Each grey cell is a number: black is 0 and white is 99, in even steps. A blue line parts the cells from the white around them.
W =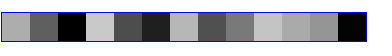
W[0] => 67
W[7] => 31
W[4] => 30
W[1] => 37

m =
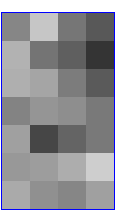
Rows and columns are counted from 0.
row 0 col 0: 52
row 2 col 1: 64
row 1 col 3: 20
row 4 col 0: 62
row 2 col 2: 48
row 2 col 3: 35
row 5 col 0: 59
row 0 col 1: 77

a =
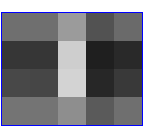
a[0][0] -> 43
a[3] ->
[45, 45, 55, 35, 43]
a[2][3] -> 15
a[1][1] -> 21
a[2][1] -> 27
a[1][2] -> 80
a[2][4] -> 22

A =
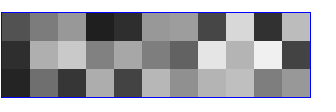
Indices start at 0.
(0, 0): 32
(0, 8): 84
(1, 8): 70
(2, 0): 14
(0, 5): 59
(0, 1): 48
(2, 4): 26
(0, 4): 18
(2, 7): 70

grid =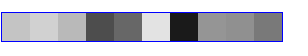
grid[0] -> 76
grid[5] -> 88
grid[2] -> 72

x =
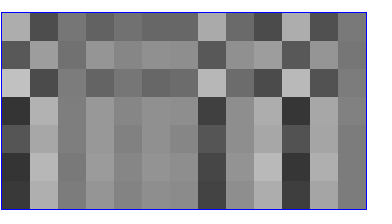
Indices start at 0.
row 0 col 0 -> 67
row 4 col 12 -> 48
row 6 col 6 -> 54
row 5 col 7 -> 27
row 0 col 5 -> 40
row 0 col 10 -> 67
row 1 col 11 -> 58
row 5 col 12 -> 48
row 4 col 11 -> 64
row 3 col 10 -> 21
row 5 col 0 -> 20
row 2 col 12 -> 48
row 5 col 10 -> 21
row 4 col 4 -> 50
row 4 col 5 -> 56
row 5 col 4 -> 52
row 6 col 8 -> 55
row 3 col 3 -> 59
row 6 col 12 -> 48
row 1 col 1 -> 61
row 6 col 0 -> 22
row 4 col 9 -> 65
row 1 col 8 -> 56
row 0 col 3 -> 38
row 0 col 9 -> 29
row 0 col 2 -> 46
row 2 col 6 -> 42
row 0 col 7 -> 66

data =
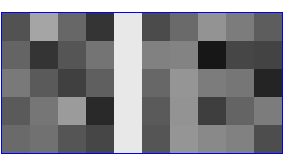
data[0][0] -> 32
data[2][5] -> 40
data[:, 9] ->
[36, 26, 14, 48, 30]
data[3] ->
[35, 46, 60, 16, 90, 35, 57, 24, 39, 48]
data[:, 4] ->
[90, 90, 90, 90, 90]
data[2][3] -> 37
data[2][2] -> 25
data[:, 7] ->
[57, 9, 48, 24, 53]
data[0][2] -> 40
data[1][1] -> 20
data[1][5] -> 50
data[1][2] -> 33

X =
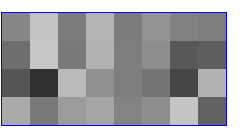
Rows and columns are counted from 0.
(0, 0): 52
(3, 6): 76
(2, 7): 69
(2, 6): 27
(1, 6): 34
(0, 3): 70
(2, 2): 72
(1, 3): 69
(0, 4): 48

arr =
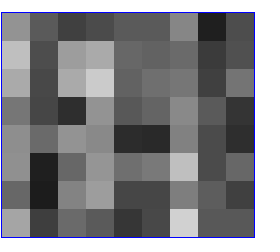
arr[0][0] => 57
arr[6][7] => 36
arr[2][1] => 28
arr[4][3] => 53
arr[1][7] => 23
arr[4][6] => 50
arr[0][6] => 52
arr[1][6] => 41
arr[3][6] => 53
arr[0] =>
[57, 35, 25, 29, 35, 35, 52, 12, 30]
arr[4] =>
[55, 41, 57, 53, 17, 16, 50, 29, 18]
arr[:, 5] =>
[35, 38, 43, 39, 16, 47, 27, 28]
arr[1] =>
[74, 30, 61, 66, 40, 38, 41, 23, 31]
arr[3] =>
[46, 27, 18, 57, 34, 39, 53, 35, 20]
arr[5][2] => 40
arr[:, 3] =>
[29, 66, 79, 57, 53, 58, 61, 35]
